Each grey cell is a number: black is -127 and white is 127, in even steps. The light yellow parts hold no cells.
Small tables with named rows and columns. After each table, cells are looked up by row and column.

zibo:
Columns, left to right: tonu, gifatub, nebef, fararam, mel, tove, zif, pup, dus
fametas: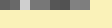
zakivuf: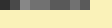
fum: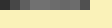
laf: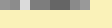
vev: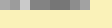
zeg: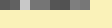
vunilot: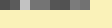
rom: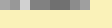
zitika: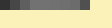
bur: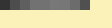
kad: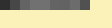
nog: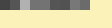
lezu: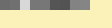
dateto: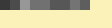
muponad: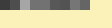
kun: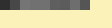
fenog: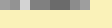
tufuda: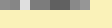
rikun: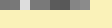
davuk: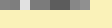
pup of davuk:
7
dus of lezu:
5
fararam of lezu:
-8
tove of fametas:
-41
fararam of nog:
-12
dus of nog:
-20
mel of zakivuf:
-14
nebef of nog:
49
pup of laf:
10
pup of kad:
-19
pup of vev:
13

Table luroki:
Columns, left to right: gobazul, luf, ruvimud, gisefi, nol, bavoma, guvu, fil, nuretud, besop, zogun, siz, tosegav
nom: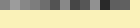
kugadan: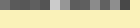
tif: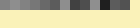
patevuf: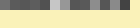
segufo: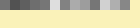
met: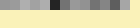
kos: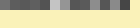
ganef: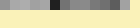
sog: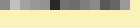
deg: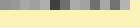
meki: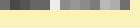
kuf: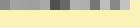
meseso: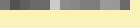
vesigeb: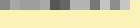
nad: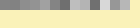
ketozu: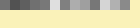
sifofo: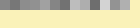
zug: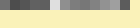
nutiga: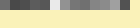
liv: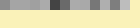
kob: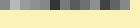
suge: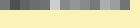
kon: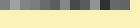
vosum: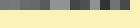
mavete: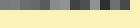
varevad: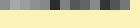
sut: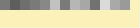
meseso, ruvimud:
-31
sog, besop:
10
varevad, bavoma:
-83
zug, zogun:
18
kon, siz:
-23
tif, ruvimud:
2
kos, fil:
-41
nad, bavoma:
4
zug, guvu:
15
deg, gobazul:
18
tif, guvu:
14
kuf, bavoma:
-47
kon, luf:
33
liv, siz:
-1
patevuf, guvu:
23

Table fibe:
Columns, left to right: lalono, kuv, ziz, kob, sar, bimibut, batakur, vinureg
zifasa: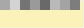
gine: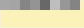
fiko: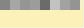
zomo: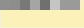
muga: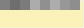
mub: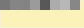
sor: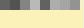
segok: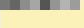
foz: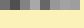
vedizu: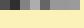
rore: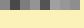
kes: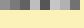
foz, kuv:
-47
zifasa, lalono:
40
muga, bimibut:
45
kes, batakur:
49
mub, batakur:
55
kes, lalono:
17
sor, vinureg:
19
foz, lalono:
-15
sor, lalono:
-28
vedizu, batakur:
24
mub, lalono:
-8
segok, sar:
-42
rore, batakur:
23
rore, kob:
20
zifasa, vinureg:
-2
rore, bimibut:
32

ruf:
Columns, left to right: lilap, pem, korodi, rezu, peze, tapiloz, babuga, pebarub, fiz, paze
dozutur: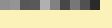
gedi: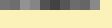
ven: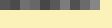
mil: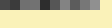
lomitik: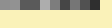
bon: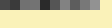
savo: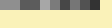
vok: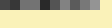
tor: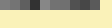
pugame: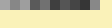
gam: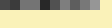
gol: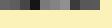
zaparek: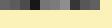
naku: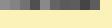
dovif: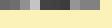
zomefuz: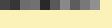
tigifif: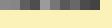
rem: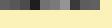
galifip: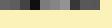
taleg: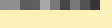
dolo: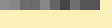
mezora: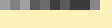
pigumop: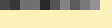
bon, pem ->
-69
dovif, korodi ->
17
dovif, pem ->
-17
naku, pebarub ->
-34
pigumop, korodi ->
-15
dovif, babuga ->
-67
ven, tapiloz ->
-38
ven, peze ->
-56
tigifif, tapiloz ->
-9

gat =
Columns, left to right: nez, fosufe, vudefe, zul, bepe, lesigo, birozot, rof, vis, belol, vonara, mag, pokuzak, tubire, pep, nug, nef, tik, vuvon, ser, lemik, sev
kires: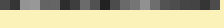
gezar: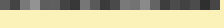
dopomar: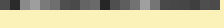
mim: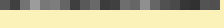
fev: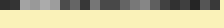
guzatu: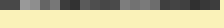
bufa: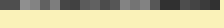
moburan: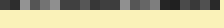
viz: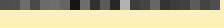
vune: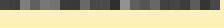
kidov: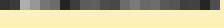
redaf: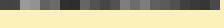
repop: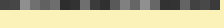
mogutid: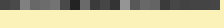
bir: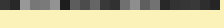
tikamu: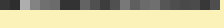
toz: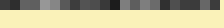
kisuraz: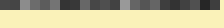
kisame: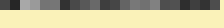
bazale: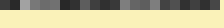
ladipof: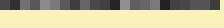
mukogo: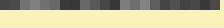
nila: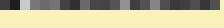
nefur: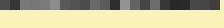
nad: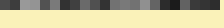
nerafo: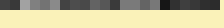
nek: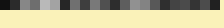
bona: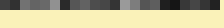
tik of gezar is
-51
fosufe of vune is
-65
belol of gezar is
-37
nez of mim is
-40
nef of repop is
-77
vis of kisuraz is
-24
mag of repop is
-38
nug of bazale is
-1
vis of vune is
-23
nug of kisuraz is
-26
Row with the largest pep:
dopomar

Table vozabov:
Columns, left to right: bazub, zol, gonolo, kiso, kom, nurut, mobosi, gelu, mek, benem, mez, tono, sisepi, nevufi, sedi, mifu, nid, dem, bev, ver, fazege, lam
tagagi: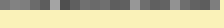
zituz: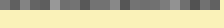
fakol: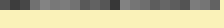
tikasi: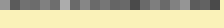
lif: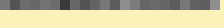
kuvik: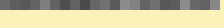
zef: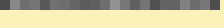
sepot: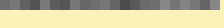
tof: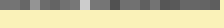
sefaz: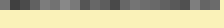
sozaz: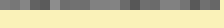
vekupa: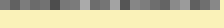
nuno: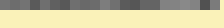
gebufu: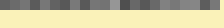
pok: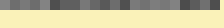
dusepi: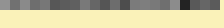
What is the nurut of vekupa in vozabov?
-50
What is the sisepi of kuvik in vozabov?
12
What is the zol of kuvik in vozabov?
-33
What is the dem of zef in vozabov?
-29
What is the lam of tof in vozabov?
-33
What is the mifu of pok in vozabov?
-2
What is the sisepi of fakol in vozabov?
2
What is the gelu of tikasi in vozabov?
-21
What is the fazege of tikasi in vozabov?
-29
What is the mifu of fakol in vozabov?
-34

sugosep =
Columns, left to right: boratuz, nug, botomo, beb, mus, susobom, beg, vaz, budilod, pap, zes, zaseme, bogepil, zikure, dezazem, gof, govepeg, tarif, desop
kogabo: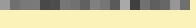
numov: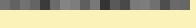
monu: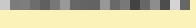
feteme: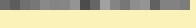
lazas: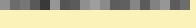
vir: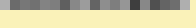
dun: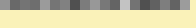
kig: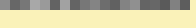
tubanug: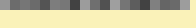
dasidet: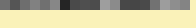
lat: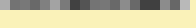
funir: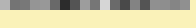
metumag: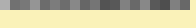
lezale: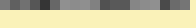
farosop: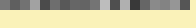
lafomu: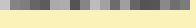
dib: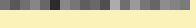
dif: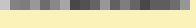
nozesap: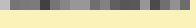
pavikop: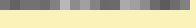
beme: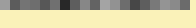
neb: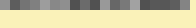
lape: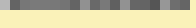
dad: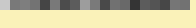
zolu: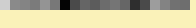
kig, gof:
-24
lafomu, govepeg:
9
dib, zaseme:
44
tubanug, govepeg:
-26
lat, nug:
-12
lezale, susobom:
-24
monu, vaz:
-24
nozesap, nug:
-10
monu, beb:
-18
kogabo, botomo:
-6
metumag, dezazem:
8
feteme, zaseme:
4
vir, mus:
3
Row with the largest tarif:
monu

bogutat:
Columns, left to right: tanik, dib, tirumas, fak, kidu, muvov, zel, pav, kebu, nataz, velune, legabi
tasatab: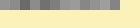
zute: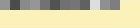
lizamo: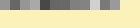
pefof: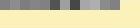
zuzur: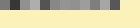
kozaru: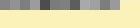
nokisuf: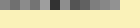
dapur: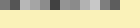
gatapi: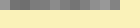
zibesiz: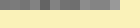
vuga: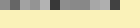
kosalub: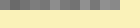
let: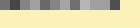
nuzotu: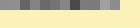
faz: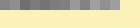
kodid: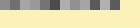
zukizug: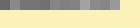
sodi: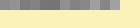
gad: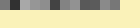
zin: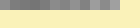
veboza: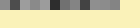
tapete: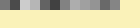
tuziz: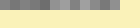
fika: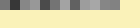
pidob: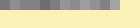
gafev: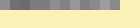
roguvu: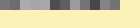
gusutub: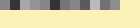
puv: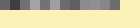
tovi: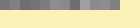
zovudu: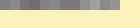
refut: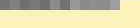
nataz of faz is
31
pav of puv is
-31
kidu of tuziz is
-17
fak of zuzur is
46
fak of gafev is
-3
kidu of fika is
-52
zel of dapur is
20
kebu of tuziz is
32
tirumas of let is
4
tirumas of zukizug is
-10
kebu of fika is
29
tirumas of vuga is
34
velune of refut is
13
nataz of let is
31
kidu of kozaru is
-50
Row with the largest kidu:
vuga

